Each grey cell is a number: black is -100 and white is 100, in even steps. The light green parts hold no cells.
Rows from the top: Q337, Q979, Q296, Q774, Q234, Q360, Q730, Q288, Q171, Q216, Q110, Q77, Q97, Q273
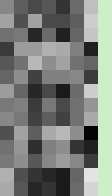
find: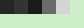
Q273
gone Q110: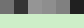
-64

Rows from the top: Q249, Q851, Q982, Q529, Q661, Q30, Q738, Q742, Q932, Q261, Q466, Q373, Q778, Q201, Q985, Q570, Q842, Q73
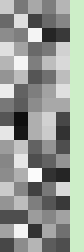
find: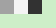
Q842
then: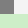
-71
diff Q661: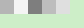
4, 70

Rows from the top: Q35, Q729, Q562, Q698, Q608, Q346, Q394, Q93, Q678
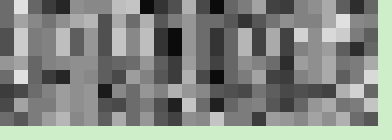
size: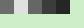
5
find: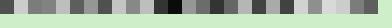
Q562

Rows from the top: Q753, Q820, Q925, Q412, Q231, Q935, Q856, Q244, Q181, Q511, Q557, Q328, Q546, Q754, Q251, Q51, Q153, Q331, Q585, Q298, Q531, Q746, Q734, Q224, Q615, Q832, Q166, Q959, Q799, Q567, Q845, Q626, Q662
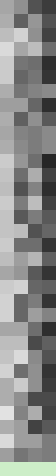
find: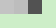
Q153
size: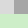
2
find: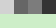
Q746
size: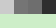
4
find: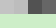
Q153
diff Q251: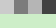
2, 48
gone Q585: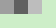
42

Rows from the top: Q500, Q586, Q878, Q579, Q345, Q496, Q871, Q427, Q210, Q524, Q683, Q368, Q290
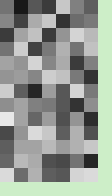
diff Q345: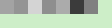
3, 5
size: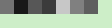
7
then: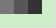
11

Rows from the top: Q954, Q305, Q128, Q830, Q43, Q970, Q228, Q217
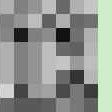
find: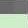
Q305
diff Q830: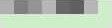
3, 48
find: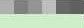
Q830
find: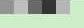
Q970

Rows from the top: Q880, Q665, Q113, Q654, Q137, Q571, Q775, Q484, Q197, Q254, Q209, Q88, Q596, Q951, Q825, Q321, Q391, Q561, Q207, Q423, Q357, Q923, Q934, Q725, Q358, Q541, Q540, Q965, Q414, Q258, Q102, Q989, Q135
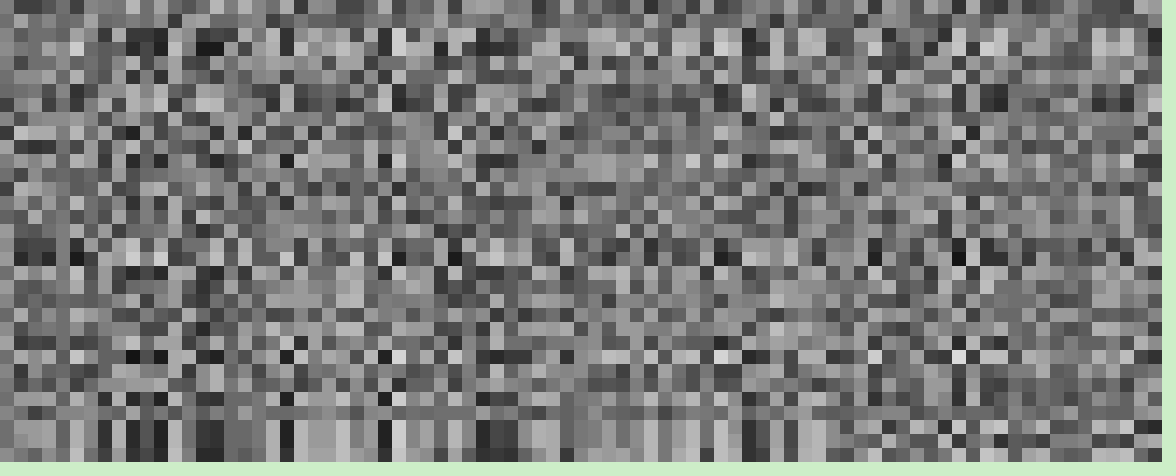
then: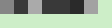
10
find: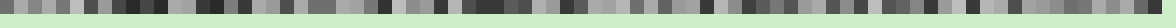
Q423
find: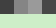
Q923
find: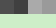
Q880
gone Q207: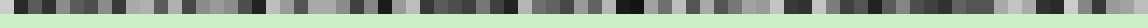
15

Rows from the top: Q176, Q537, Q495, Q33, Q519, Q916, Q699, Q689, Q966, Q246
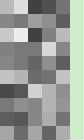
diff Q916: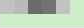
1, 41
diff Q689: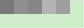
4, 18
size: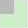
1
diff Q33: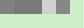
3, 69
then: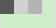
12

